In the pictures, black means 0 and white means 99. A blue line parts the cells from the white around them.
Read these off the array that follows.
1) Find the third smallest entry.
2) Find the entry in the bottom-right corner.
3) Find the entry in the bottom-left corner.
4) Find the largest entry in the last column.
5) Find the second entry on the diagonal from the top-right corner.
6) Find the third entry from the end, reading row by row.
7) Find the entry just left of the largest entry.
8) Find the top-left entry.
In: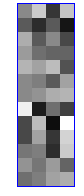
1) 11
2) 67
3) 43
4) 99
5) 35
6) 49
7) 5
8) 53

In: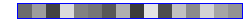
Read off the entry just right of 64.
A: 57
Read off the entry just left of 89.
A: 23

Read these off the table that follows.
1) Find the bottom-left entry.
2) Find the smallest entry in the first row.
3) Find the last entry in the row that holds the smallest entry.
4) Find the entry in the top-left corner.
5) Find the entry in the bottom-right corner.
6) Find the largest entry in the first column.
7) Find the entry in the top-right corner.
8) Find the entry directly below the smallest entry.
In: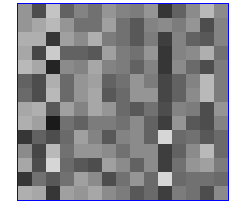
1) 68
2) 21
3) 51
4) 58
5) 54
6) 72
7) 54
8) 30

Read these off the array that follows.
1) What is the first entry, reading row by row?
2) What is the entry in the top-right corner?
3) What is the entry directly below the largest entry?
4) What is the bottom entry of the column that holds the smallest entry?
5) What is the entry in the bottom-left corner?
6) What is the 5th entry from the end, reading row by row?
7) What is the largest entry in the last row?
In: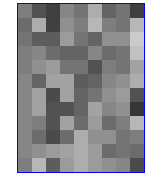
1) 49
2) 25
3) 75
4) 29
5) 49
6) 67
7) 71

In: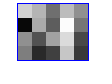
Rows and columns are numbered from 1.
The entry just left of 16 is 49
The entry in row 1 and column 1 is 81
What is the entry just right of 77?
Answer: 22
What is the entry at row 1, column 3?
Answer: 43
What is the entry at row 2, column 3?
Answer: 36
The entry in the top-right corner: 56
